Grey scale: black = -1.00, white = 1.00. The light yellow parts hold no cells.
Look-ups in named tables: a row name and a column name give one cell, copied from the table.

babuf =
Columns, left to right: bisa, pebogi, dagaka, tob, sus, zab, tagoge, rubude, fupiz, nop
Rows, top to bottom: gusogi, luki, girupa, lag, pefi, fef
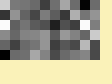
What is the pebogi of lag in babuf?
-0.19
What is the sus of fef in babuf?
0.03
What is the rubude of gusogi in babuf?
-0.15
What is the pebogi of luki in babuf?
0.15
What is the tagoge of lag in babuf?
0.19
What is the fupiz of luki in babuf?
-0.08
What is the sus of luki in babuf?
-0.03
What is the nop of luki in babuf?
0.16
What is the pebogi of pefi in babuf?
-0.49
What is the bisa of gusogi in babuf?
0.62
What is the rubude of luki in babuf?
0.37
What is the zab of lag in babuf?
-0.29
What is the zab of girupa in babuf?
-0.76
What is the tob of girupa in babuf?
-0.29
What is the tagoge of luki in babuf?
-0.56
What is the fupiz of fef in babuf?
0.04
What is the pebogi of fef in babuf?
-0.16
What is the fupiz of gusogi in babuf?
-0.97

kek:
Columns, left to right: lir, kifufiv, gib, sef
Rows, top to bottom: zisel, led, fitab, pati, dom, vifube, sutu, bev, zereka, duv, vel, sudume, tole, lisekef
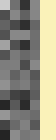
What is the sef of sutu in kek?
0.07
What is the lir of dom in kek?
0.27
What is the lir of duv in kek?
-0.22
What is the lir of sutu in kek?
-0.02
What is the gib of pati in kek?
0.07
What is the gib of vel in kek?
-0.66
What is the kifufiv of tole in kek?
-0.17
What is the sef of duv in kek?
-0.27
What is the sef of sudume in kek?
-0.15
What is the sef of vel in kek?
-0.06
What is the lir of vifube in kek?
-0.35
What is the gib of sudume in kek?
-0.09
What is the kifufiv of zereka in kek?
-0.09
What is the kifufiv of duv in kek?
-0.48
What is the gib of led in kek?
-0.24
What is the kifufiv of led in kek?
0.06
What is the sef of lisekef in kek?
-0.02
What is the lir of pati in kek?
-0.36
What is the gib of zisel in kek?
-0.60
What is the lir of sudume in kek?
0.18

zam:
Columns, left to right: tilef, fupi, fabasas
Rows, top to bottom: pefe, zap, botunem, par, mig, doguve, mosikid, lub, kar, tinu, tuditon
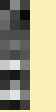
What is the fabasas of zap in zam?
-0.92
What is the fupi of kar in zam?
0.14
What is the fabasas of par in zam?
-0.40
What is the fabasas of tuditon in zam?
-0.53
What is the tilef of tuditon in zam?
-0.74
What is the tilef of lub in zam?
-0.73

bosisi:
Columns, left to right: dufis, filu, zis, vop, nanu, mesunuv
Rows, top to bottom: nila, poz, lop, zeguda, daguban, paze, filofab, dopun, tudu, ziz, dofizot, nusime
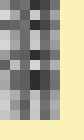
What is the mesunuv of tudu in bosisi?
-0.11
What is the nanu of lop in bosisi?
-0.45
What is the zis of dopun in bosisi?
-0.26
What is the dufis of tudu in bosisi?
0.30
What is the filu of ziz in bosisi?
0.36
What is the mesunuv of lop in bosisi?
-0.09
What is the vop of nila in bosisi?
-0.61
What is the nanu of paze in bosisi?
-0.40
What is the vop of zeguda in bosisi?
0.52
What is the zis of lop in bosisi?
-0.12
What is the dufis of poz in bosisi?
0.68
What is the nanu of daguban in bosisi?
-0.11
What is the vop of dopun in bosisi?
-0.65
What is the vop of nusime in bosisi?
0.55
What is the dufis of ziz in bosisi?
0.55
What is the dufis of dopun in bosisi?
0.36
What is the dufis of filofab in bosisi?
-0.24
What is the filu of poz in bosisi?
0.31
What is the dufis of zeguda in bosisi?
0.58

